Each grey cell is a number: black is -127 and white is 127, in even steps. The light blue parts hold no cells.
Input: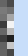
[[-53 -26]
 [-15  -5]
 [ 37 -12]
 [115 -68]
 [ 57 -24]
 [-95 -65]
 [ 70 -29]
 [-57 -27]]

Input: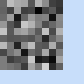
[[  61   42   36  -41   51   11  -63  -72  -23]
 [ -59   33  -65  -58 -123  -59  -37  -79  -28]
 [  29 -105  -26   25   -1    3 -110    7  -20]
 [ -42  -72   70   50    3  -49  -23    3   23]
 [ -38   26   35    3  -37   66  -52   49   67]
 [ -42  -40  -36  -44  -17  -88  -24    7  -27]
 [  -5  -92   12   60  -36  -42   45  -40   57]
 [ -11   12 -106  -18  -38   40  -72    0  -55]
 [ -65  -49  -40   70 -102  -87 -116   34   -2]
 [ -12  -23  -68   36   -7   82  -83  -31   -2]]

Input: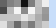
[[   1   16 -109   -1   65  109  -27]
 [  58  117   10  118   61   26  -53]
 [  69   69  100   75   45   21   68]
 [  38  -21   37   -3   51   76   95]]

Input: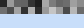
[[ 26 -27 -29 -76 -98  39  -3 -25 -18  31  11 -89]
 [-50  34 -79  47 -83  25  68  27 -53  54 -21 -16]]

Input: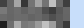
[[-25  37 -73 -11  36 -12  64 -23 -65 -61]
 [-24 -18 -29 -18 -23 -49 -66 -39 -25  -6]
 [-25 -19 -20 -27 -22 -32 -47 -35 -26 -20]
 [-17  43  -7   0  26  64  29 -35 -69 -98]]

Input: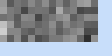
[[-37 -10 -20   8 -14  12 -27   3 -29  -1  24  31 -18  24]
 [ -4 -13 -56 -15 -11 -13 -41  41 -10   0 -55 -45 -46  33]
 [ -5 -36   8   4 -57 -20  -6  11  22 -33 -11  11   8 -14]
 [ 25 -31  -6  -5 -26 -15  12 -26   8 -14  -5 -31 -34  64]
 [  6   6 -25 -36 -10 -16   1 -33 -12   4  15 -52 -48  78]
 [-33  10 -46  10 -49 -35  -6  -6  13  21 -23 -81  15  29]]

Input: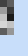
[[ -33  -61]
 [ -68   29]
 [-100   68]
 [  67   87]
 [  22  -33]]

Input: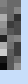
[[ -22  -22    0]
 [ -22    6  -15]
 [ -25  -79   46]
 [ -67  -53   19]
 [ -41  -54    1]
 [  -5    4  -93]
 [ -15  -67   45]
 [ -34  -66   76]
 [ -40  -17  -99]
 [ -38   21 -119]]
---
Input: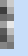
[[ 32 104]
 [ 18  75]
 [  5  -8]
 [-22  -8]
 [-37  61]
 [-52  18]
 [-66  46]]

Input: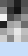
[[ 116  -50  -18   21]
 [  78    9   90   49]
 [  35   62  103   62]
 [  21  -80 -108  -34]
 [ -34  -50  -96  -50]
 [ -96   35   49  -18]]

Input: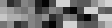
[[  71   46   46   30    4  -11   16  -82  -54    4  -11  -95 -123  -54
    83   83]
 [  46   30    4  -11   16  -82  -54    4  -11  -95 -123  -54   83   83
   -24  -38]
 [  16  -82  -54    4  -11  -95 -123  -54   83   83  -24  -38  -38   16
    59   83]
 [ -11   16  -82  -54    4  -11  -95 -123  -54   83   83  -24  -38  -38
    16   59]]

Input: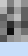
[[  72    1   60   16]
 [  44  -44   29  -30]
 [   1 -112   29  -14]
 [ -14  -82  -14  -56]
 [ -30   16   60  -30]
 [ -44   16   29   44]]

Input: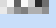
[[105  62  15  -1  47  47  15]
 [ 91 120 -30 120  78 -86 -17]]

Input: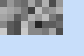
[[ 73 -35 -51  73   7   7  -7  36 -51]
 [ 48  36  23  -7 -63  60   7  23  48]
 [ 36  23 -35  -7  48  23  60  -7 -35]
 [  7 -35 -51  60   7 -90 -35 -35 -20]
 [-20  23  -7 -20  36 -20  48 -51  23]]

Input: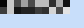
[[ -67   72 -108  -93  -93  -67  -79   84  -53   99]
 [-122   72  -53   33  -53   60   60  -79   45 -108]]
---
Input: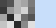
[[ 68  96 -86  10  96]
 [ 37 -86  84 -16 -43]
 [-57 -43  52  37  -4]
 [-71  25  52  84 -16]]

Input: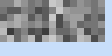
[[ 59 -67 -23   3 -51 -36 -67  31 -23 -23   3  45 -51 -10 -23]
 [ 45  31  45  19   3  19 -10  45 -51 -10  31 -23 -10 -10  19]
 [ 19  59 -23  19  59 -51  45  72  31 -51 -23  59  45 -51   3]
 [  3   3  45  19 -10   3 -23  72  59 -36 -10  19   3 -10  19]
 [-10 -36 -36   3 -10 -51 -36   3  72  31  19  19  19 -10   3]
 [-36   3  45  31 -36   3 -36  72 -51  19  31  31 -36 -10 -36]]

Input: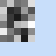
[[ 109   -3  -42  -84   11]
 [  80  -84  -69   27  -42]
 [  55  -69 -100  -42   27]
 [  11   68  -16   -3   95]
 [  -3  -69   55   68  125]
 [ -16  -28   68 -100   80]]

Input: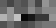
[[  51   20   66 -119 -103  -71  -71   20]
 [ -20   20  -32  -32    8  -20    8    8]
 [ -32  -57  -32  -45   -8  -57   20   -8]
 [ -45  -20  -45  -57  -45  -20   -8   -8]]

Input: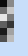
[[ 102   -4]
 [ -17   71]
 [ -32  -74]
 [ -48   59]
 [-101   34]
 [-117    9]]

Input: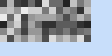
[[107 -20  91 -61  23  37  37  37   7 -49   7  53   7]
 [ 79 -49  53   7  65  37 -49  91  37  65  23  91 -49]
 [ 53  65  23 107  79  79  -6  79 -35  23  -6 -77  65]
 [  7  79   7 -61  23  23 -61 -20 -35  -6 -49 -20  -6]
 [-61  53 -61 -77 -20 -77  91 -20 -20 -92  65  -6  37]
 [-92  23  79 -49  37 -20 -77 -77 -35 -35 -35 -77 -92]]

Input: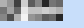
[[ 49  21 -63  78 -35   6 -88 -10 -23]
 [  6 -49  49 115  21   6 -35 -23 -88]
 [-10  34 -23 103  65  65  78  65  49]]
